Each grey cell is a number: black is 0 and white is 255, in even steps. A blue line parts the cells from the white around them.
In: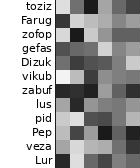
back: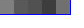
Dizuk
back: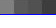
Dizuk
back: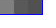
Dizuk
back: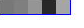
lus

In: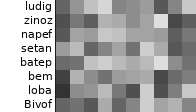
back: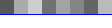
setan
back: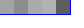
zinoz
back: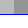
loba
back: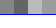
setan

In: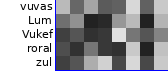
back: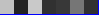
roral
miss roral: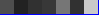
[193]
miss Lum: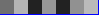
[41]
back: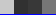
roral

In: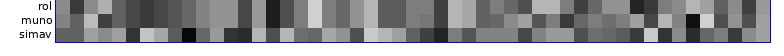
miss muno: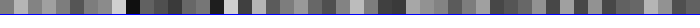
[110]
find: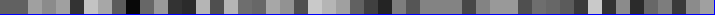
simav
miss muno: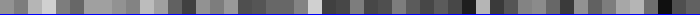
[118]
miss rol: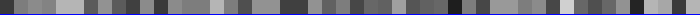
[175]
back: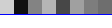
muno
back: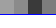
simav

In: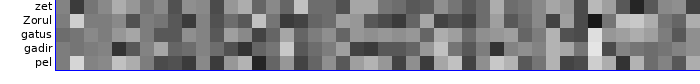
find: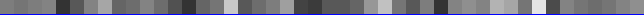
gadir
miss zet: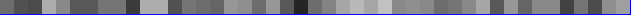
[95]
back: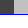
pel
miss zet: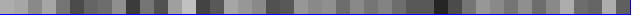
[185]

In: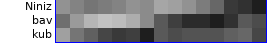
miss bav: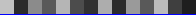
[111]
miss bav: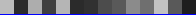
[154]

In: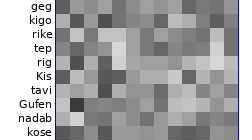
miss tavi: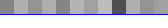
[108]
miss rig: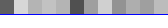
[167]

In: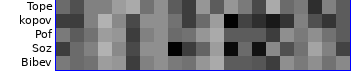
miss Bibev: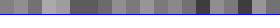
[86]
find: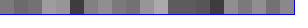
Bibev
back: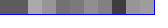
Bibev
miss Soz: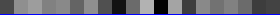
[10]
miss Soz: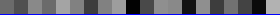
[100]

